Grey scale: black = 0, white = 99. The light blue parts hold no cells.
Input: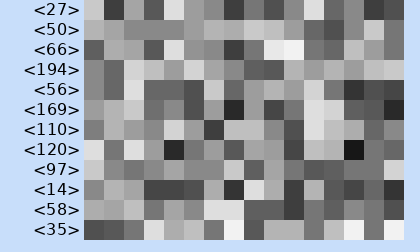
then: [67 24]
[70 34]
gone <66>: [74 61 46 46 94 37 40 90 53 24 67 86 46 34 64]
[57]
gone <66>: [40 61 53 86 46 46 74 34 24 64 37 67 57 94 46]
[90]
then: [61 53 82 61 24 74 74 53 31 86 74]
[67 40]
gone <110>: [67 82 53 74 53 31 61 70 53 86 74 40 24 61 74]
[49]
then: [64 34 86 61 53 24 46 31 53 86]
[40 53]
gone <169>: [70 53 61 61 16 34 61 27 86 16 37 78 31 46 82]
[43]

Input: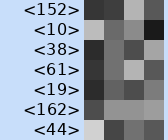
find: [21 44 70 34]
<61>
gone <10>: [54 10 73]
[41]
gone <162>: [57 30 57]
[61]

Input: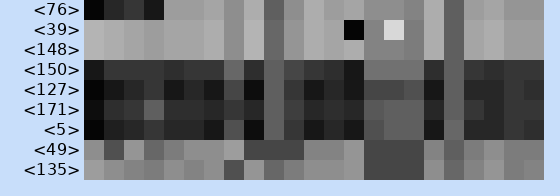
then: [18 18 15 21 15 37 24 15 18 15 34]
[37 37]
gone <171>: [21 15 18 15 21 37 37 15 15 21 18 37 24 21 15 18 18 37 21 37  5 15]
[34]
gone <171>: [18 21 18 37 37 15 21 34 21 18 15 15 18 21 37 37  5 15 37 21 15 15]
[24]
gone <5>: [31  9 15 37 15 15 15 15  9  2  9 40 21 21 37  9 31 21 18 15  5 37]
[12]
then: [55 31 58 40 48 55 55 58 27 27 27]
[55 40]
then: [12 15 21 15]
[15  9]

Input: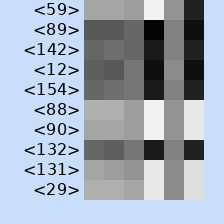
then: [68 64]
[90 54]
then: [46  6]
[54  6]

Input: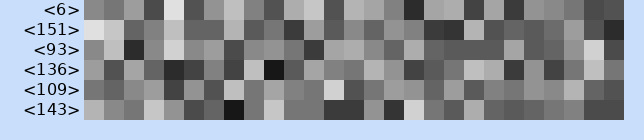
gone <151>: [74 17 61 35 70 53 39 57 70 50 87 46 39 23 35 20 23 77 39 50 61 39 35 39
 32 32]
[42]
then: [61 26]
[57 32]

